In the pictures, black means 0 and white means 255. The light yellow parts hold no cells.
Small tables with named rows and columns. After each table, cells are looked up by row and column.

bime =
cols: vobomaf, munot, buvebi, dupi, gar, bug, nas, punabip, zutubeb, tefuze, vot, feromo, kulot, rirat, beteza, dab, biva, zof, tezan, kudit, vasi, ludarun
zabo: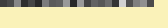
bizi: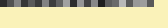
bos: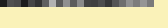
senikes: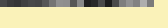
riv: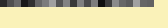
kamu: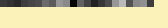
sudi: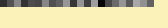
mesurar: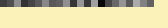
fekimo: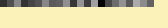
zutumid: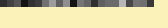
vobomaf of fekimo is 48
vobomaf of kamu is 58
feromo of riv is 128
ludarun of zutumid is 57
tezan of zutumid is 72
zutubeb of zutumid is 96
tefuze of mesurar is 144
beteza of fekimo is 5
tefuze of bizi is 161
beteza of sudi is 7
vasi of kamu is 144
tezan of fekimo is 89
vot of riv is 56
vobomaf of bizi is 45
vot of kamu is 5
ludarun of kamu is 61
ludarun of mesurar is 98
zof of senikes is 126
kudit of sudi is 168

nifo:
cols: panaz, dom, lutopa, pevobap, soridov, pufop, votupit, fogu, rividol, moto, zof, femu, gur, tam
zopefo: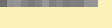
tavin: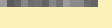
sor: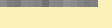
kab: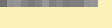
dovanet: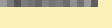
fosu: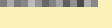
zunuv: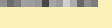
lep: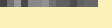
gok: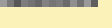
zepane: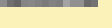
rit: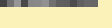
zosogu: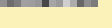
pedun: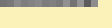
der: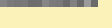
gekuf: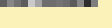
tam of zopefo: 149
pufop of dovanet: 103
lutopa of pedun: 138
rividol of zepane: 126
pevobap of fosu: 134
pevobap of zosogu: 160
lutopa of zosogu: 125
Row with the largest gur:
fosu

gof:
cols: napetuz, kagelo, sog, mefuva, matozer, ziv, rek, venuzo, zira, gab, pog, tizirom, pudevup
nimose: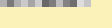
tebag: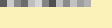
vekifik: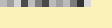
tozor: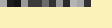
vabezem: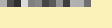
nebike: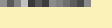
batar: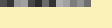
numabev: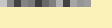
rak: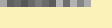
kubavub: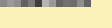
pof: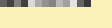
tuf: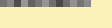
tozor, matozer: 59
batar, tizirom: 145
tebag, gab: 139
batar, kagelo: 53
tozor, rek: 108
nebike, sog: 132
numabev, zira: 177
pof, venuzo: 131
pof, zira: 184
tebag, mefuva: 108
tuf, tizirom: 116

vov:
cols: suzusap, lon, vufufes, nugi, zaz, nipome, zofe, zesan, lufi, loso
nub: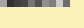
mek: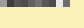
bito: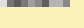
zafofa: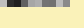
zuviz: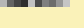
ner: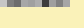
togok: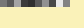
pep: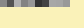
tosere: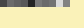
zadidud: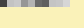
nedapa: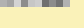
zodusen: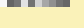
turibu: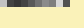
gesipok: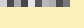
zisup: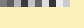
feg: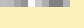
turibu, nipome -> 114
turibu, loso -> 81
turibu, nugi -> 68
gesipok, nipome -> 86
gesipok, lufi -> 76
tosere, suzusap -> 70
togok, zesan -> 72
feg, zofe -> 174
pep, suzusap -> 136
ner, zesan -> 159
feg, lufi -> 128
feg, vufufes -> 164
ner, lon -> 126
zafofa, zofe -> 115
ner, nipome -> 173
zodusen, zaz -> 114
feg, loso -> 177

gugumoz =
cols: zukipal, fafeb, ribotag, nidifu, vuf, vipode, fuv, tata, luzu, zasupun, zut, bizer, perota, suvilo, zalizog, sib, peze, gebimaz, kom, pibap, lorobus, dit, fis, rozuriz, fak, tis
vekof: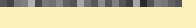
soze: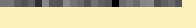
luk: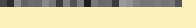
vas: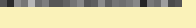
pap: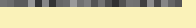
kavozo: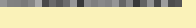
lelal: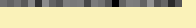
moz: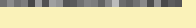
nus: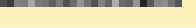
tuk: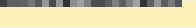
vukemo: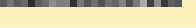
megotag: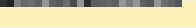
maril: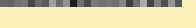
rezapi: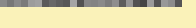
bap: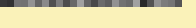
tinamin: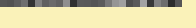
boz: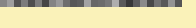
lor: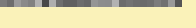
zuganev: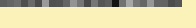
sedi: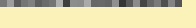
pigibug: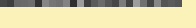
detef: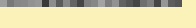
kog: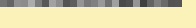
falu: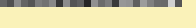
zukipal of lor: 123
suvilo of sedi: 103
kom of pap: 115
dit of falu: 128
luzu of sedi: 175
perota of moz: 131
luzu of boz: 154
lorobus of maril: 169
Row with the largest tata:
lor

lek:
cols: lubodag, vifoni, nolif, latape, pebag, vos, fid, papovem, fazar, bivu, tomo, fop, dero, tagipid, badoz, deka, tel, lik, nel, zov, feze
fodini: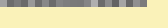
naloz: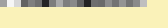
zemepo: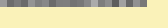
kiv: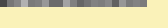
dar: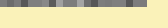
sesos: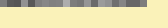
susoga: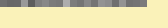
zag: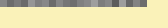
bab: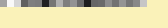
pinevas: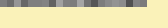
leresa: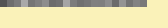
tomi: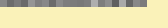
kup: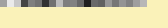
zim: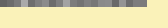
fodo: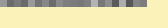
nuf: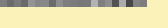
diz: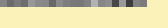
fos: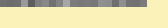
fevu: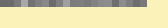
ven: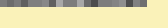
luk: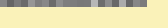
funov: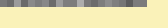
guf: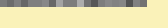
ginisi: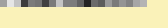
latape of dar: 88
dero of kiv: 116
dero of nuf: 121
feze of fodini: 123
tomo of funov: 124
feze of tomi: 123
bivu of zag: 118
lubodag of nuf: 126

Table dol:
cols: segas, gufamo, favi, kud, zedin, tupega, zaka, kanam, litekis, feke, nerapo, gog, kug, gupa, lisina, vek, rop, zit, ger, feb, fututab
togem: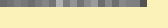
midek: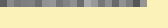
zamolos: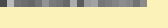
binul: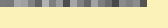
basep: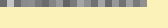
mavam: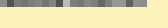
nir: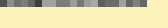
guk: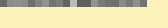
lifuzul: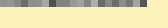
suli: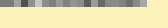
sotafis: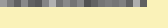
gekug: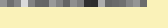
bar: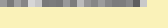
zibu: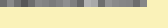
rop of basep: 152
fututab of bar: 201
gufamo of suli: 124
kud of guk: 139
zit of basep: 114
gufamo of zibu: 138
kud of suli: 81
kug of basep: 143
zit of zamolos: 141
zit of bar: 125
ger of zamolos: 135

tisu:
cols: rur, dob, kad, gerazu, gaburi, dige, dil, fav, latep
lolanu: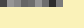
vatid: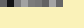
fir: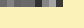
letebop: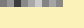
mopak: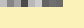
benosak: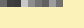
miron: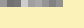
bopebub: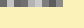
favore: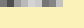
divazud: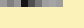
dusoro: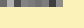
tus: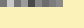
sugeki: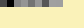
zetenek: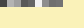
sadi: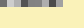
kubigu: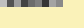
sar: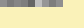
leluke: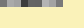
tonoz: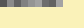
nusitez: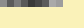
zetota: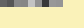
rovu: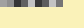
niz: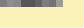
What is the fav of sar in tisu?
125
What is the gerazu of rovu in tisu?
97
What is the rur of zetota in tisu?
99
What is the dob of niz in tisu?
142
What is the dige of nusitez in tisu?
71
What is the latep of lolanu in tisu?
123
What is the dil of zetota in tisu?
56
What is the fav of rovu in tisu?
195
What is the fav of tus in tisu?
125
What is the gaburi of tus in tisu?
73
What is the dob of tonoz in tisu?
139
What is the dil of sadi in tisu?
174
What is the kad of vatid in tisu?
125
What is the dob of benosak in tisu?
63
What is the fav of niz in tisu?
115
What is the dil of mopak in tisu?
99
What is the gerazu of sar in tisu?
126
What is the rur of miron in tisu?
153

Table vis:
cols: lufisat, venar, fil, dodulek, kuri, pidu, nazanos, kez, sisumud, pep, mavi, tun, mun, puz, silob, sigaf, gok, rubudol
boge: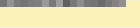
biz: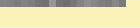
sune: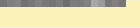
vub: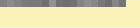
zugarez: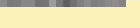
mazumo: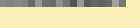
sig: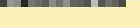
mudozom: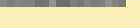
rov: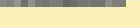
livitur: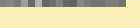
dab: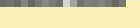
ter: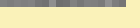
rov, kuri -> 143
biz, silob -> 127
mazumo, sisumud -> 144
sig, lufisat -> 66
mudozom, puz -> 124
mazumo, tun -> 153
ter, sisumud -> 110
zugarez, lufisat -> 138
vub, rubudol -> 117
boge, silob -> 106
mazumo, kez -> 106

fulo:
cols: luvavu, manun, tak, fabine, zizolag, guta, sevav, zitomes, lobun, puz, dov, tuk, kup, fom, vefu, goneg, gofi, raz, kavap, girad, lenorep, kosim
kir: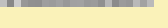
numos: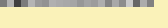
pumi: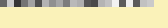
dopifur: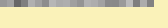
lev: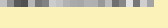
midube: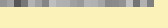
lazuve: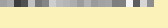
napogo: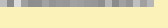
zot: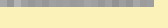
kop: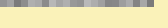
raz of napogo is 161
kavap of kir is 151
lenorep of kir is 162
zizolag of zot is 152
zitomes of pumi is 144
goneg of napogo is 182
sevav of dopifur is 141
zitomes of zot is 160
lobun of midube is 177
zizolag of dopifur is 176
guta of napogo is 143
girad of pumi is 91
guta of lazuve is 118
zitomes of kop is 183
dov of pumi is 185
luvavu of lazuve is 161
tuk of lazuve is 156
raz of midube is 146
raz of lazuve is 128
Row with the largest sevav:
pumi

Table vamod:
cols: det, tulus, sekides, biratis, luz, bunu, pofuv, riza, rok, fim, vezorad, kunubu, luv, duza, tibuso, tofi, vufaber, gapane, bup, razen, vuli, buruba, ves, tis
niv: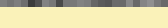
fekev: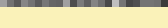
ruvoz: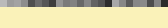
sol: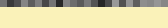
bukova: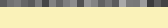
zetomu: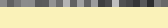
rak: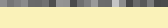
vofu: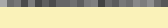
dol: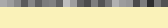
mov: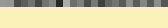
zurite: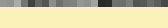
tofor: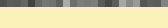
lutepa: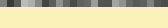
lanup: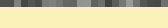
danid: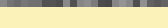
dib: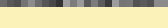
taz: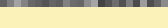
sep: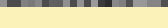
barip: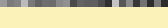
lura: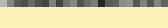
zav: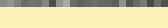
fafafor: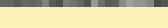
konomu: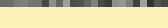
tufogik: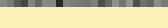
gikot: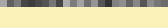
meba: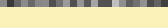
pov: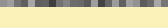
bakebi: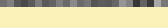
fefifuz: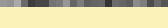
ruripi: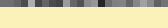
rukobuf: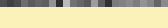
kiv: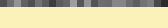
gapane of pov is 96
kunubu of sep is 147
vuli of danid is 144
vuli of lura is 129
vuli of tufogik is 113
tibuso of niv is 91
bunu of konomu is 114

